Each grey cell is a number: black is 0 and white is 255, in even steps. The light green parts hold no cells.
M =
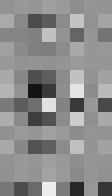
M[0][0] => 146
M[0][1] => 152
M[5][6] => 146
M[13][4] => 124
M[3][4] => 141
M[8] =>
[173, 138, 61, 82, 140, 204, 144, 169]
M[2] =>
[133, 132, 129, 193, 147, 101, 149, 116]
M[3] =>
[160, 138, 127, 125, 141, 169, 150, 152]
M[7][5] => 57
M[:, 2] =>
[149, 75, 129, 127, 148, 79, 20, 111, 61, 149, 82, 149, 147, 106]
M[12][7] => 145
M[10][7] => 162
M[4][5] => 153
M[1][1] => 137
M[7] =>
[122, 93, 111, 225, 131, 57, 152, 73]
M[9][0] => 145
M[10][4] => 139
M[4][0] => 152
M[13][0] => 119
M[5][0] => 169
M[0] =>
[146, 152, 149, 159, 153, 142, 149, 148]
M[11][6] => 149
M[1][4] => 139
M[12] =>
[144, 152, 147, 163, 153, 137, 149, 145]
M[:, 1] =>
[152, 137, 132, 138, 147, 135, 147, 93, 138, 153, 136, 152, 152, 76]
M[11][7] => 148
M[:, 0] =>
[146, 170, 133, 160, 152, 169, 180, 122, 173, 145, 169, 146, 144, 119]

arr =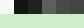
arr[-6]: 246
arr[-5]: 20
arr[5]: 68
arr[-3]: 94

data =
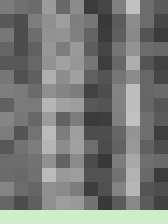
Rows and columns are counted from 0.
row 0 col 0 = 123
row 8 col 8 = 128
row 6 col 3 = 143
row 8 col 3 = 156
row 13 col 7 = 80
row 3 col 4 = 125
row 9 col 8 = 102
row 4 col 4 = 161
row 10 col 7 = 76
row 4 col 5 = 150
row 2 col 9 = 137
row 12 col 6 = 83
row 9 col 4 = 125
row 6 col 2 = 107
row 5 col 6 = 96
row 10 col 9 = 152
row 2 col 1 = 76
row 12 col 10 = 105
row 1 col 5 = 127
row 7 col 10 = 102
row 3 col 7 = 70
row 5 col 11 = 70
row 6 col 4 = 132
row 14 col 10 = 91
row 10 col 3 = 181
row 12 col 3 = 187
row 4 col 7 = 61
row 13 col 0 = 133
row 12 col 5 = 157
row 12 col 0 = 107
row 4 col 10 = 84
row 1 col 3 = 143
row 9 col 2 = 115
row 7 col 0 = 97
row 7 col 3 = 181
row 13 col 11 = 78
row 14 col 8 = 91
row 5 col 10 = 103

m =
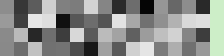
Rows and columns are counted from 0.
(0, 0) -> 141
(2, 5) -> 216
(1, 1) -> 63
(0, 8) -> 42
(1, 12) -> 178
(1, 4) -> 16
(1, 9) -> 167
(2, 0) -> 138
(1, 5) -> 87
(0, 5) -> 124
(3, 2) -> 193
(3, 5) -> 76
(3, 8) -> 89
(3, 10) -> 229
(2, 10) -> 156
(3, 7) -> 160
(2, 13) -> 133
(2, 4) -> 61
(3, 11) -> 123
